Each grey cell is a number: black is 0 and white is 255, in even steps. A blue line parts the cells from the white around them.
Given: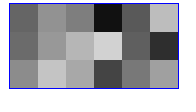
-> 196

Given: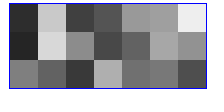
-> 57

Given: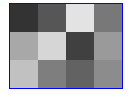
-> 154

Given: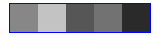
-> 135

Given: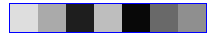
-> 30

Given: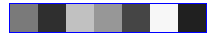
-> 193
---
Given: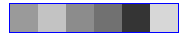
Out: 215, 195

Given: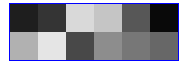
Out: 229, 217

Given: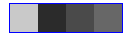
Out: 201, 103

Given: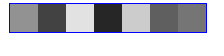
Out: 226, 204

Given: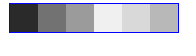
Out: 240, 217

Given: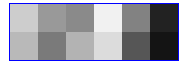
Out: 241, 220

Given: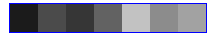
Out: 194, 162
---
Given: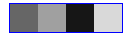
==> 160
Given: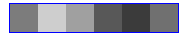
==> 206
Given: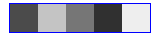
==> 196
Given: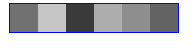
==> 198
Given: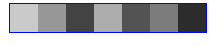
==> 151
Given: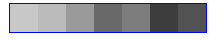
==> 187
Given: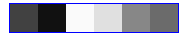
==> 17
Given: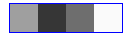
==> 54
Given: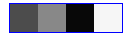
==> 136
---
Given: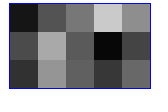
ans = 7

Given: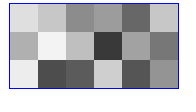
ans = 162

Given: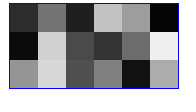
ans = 108

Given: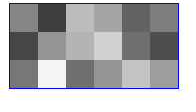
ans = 111

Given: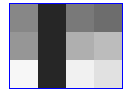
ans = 175

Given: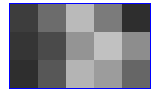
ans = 193

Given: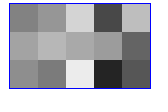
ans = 156

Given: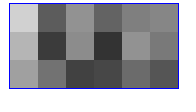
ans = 146

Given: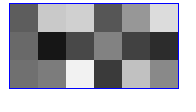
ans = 65
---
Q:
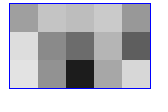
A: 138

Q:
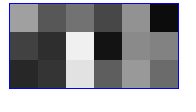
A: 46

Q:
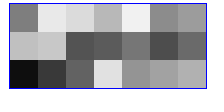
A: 200

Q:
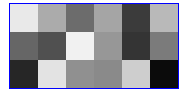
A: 80

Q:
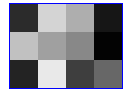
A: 160

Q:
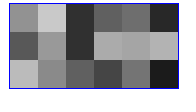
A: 153

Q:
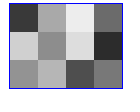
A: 141

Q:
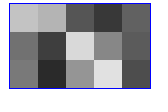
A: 62

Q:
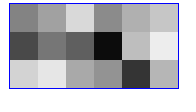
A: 118

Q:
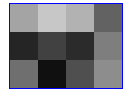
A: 65
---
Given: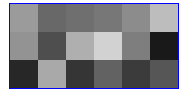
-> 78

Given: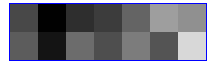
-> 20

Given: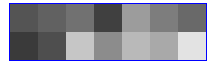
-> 78

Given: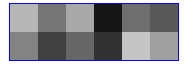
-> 65

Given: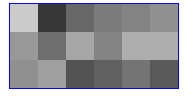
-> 110

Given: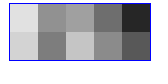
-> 125

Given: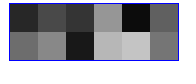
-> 136

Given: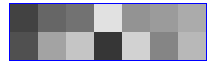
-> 163
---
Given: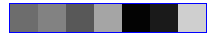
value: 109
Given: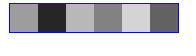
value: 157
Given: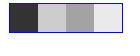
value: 51
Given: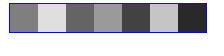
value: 127
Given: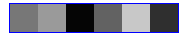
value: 119
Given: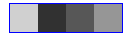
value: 208
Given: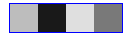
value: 189
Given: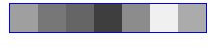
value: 159
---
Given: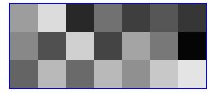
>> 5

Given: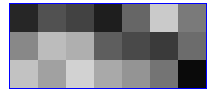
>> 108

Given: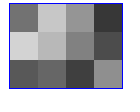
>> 76

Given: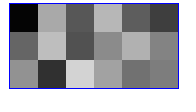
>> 131

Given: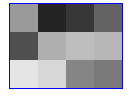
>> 183

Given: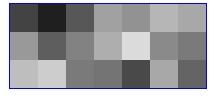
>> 122
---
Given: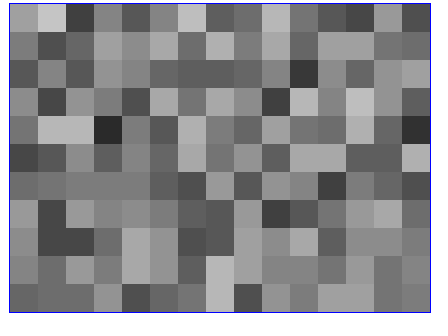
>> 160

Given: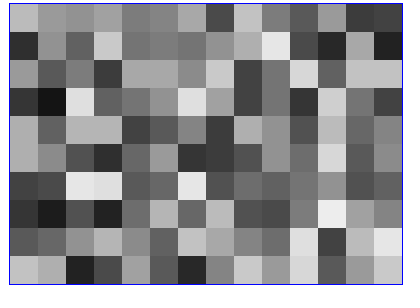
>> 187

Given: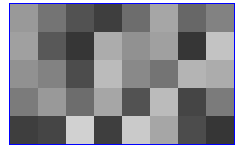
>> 153

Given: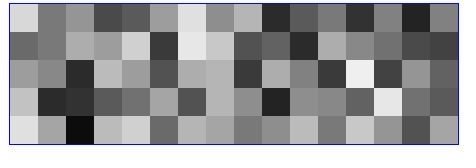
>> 216

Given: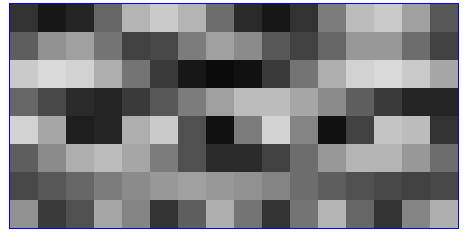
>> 50

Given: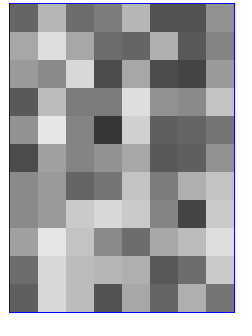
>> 101

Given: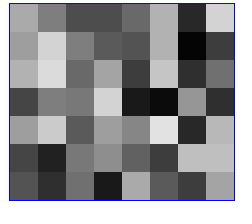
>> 170
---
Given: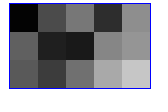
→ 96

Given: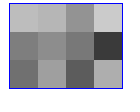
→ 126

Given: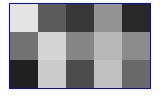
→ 114

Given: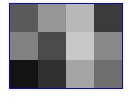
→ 129

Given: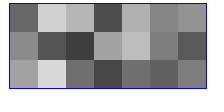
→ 139

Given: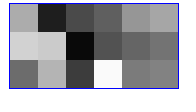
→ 210
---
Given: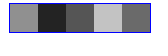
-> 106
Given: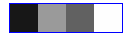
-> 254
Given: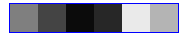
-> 180
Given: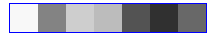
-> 104
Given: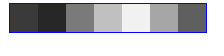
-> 95
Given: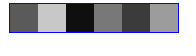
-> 156
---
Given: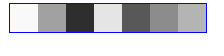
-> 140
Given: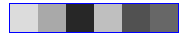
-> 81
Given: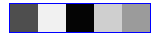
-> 207
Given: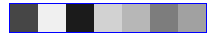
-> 125
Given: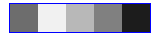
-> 128
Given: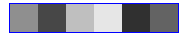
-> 48
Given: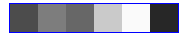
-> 250
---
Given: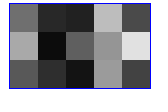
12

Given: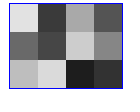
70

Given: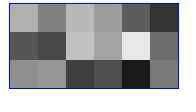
72

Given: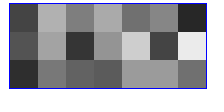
163

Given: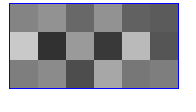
49

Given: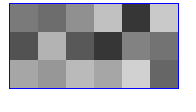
179

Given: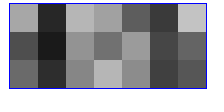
26
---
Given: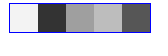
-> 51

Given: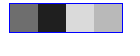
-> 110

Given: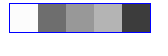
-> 110

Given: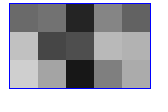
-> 164

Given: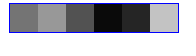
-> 82

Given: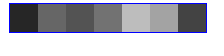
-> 114

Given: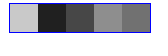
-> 32
